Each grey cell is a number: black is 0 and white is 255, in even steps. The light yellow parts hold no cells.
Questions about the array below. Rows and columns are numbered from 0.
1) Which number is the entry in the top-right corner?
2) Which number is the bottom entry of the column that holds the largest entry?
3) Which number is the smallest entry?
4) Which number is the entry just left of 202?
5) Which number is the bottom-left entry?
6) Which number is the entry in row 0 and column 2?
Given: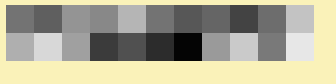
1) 195
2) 231
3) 4
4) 154
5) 175
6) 148

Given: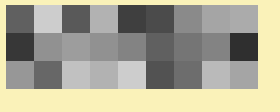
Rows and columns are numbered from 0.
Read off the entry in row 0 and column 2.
89
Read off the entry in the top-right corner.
171
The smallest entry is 47
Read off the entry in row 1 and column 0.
55
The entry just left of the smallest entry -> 131
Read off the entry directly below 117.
109
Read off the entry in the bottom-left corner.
151
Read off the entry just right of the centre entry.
96

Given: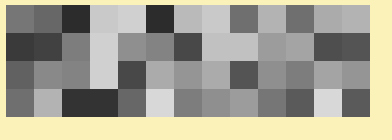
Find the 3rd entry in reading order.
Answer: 44
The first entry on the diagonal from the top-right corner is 179
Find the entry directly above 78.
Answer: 171
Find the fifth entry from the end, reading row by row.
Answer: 156
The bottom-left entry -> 111
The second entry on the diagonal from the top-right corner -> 78
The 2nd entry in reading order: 103
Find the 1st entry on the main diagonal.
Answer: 118
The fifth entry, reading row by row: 208
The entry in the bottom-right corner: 90
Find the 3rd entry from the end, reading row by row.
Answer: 90
